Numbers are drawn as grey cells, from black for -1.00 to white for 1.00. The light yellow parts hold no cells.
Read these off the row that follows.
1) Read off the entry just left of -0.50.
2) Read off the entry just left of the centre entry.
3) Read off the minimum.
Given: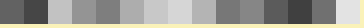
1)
-0.29
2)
0.57
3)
-0.50

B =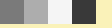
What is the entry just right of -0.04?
0.36
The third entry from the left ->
0.92
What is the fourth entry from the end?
-0.04

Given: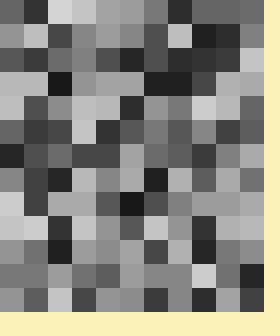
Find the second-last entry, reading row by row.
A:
0.28
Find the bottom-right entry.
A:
-0.49
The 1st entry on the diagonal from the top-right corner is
-0.16
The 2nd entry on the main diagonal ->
0.49
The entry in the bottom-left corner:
0.16
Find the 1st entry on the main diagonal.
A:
-0.21
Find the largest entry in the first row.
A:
0.66
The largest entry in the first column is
0.60
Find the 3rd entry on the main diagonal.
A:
-0.16
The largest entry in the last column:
0.54
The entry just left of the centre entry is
-0.44
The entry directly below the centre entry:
0.33
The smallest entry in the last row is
-0.65
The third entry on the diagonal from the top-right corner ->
-0.60
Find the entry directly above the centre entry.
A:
-0.32
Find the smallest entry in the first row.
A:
-0.65
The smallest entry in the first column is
-0.70
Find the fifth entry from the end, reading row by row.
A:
-0.54
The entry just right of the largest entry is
0.54
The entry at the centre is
0.28
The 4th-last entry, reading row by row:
0.05

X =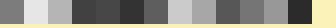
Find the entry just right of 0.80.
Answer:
0.42
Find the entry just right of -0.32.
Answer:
-0.08

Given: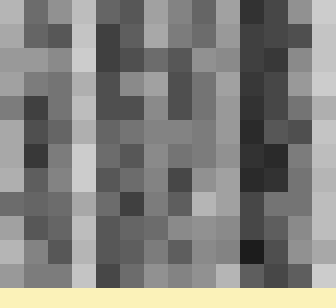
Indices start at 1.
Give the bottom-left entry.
0.20
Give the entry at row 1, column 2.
-0.15
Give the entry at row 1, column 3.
0.14
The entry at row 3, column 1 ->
0.20
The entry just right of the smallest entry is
-0.38
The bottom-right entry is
0.60
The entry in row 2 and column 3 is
-0.32
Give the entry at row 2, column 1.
0.32
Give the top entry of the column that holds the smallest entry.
-0.61
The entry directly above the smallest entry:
-0.44
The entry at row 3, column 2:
0.20
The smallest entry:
-0.78
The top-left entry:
0.42
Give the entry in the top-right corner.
0.60
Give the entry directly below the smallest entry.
-0.26

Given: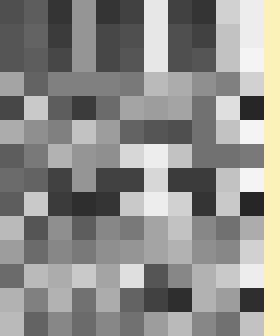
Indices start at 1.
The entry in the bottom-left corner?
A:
0.46
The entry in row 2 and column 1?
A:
-0.33
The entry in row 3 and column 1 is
-0.33
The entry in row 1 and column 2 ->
-0.27
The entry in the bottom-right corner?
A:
0.52
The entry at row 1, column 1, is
-0.38
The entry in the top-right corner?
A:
0.86
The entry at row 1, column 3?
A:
-0.59
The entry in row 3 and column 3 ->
-0.44
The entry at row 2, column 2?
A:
-0.22

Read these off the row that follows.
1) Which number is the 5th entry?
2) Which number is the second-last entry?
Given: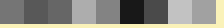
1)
0.03
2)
0.52
